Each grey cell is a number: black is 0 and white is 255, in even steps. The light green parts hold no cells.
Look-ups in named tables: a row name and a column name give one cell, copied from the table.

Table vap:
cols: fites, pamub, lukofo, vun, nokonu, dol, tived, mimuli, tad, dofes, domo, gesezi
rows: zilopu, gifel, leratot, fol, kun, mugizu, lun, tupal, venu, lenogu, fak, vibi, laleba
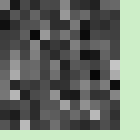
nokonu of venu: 78
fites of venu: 115
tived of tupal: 45
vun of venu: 56
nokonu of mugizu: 66
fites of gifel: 34

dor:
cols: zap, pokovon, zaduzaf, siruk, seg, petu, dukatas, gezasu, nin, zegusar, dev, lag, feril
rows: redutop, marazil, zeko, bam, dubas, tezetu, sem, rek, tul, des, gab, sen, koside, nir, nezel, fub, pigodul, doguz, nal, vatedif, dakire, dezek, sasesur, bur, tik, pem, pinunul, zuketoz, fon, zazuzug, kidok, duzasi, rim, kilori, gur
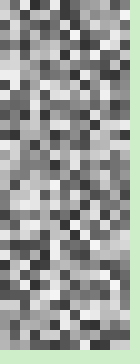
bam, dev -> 131
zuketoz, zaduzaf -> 81
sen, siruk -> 204
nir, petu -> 53
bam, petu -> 132
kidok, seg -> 188
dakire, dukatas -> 147
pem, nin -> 67
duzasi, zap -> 150
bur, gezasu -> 51
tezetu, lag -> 100
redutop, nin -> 151
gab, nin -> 147
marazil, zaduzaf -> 64
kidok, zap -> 208
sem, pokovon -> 214

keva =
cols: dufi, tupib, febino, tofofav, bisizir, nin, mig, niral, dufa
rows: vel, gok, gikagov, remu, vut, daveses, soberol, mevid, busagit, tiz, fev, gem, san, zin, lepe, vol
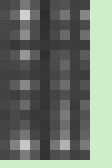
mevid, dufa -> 61
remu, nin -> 73
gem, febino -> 66
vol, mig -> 86
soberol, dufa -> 74
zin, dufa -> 98
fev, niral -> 59
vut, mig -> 63
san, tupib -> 73

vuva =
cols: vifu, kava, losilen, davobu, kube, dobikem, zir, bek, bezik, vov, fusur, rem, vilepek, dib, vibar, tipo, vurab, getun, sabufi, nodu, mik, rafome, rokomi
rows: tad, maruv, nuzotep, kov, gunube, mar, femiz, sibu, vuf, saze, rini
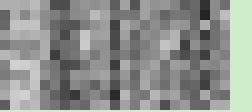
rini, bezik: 104
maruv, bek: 138
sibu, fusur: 163
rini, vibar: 177
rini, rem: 87
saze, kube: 132
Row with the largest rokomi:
maruv

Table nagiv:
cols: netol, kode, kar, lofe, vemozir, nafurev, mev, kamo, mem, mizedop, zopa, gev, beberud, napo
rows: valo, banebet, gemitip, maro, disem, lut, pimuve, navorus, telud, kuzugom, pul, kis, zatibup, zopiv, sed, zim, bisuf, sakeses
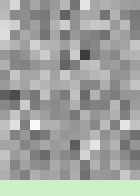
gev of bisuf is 180
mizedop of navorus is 182
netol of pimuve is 175
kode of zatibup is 224
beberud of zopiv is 139
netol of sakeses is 174
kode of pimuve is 133
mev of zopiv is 150
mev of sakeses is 141
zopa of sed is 156
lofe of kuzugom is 119
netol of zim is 194
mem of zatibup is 161
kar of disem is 159

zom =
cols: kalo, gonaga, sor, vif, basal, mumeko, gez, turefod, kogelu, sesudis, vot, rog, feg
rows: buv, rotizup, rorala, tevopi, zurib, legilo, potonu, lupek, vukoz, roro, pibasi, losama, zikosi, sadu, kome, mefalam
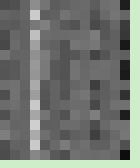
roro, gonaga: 114
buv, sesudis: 93
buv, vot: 111
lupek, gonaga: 90
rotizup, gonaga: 96
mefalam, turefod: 113
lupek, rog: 105
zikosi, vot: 105
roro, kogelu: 117
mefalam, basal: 118
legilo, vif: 144
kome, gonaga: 99
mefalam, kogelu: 108
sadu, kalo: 126
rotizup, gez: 115
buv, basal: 116
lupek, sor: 102
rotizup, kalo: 100

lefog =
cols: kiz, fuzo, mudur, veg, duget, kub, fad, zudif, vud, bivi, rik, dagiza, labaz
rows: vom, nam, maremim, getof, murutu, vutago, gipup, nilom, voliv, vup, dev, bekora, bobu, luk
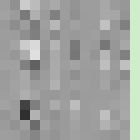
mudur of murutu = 203
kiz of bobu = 155
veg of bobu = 108
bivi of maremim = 156
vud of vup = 156
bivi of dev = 158
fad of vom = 156

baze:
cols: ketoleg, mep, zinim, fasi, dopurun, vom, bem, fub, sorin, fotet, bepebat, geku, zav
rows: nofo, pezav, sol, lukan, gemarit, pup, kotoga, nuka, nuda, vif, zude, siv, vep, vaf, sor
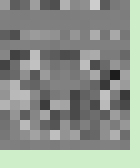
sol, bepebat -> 128
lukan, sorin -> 127
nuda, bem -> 129
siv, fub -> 74
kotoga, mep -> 109
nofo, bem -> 177
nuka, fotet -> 168
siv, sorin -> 100
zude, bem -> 164

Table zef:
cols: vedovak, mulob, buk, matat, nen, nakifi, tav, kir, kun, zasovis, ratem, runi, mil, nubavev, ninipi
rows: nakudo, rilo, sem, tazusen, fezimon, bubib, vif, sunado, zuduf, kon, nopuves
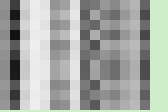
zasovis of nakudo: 119
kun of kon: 107
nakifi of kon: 152
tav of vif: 183
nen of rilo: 231
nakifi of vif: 164
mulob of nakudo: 61
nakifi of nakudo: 148
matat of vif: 235
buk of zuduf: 216
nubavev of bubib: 180
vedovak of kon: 144
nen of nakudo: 226
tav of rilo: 184
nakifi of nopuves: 137
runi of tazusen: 103
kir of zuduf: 218
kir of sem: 220
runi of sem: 147
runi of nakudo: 137

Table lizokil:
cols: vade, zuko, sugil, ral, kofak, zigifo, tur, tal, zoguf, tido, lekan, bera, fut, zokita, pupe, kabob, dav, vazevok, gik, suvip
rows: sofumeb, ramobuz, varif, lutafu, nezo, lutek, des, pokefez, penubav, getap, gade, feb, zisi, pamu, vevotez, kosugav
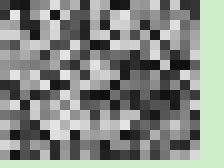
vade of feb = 116
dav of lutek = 104
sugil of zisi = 71
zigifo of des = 167
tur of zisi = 178
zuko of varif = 159
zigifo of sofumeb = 220
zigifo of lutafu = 213

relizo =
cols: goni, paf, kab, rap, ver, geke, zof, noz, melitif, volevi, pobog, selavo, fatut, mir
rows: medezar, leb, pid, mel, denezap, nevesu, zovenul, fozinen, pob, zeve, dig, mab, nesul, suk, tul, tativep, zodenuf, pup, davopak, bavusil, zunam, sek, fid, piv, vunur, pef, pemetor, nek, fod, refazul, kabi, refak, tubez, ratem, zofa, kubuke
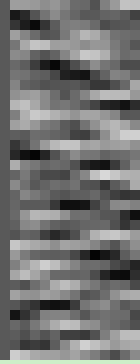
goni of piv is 89
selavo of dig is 31
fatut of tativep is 109
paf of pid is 53
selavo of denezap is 122
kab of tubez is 91
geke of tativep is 82
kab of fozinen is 114
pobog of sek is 86

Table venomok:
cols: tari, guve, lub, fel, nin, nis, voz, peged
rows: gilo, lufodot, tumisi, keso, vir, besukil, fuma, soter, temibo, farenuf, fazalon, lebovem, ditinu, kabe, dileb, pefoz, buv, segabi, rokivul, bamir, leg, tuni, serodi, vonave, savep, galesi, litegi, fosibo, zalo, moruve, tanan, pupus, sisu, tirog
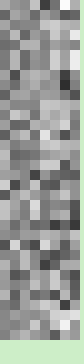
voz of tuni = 176
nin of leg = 119
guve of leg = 164
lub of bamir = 187
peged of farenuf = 82
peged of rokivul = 144
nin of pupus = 157
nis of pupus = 208
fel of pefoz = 118
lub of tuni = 126
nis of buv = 203
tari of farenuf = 98

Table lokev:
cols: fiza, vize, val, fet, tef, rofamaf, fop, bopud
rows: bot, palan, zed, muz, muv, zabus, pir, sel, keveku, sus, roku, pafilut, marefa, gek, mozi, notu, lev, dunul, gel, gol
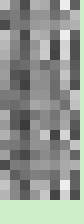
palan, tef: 147
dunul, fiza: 163
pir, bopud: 89
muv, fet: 147
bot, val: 77
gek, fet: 144
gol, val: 93
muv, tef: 199
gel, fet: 176
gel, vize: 134
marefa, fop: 167
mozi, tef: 145
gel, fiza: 196
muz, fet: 179

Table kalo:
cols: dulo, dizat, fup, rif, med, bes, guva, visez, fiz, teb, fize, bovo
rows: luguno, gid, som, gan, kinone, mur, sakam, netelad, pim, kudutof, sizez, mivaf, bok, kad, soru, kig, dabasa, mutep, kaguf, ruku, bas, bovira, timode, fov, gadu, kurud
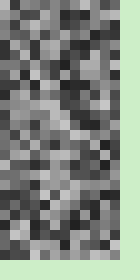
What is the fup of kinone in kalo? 121
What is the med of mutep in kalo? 192
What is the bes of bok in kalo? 168
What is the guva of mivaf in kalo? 165
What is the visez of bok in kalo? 103
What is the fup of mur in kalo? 179
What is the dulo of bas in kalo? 65
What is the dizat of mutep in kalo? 111
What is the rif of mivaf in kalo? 124
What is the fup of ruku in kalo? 72
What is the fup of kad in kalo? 163
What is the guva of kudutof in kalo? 69
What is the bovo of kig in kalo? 58
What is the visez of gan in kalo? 107

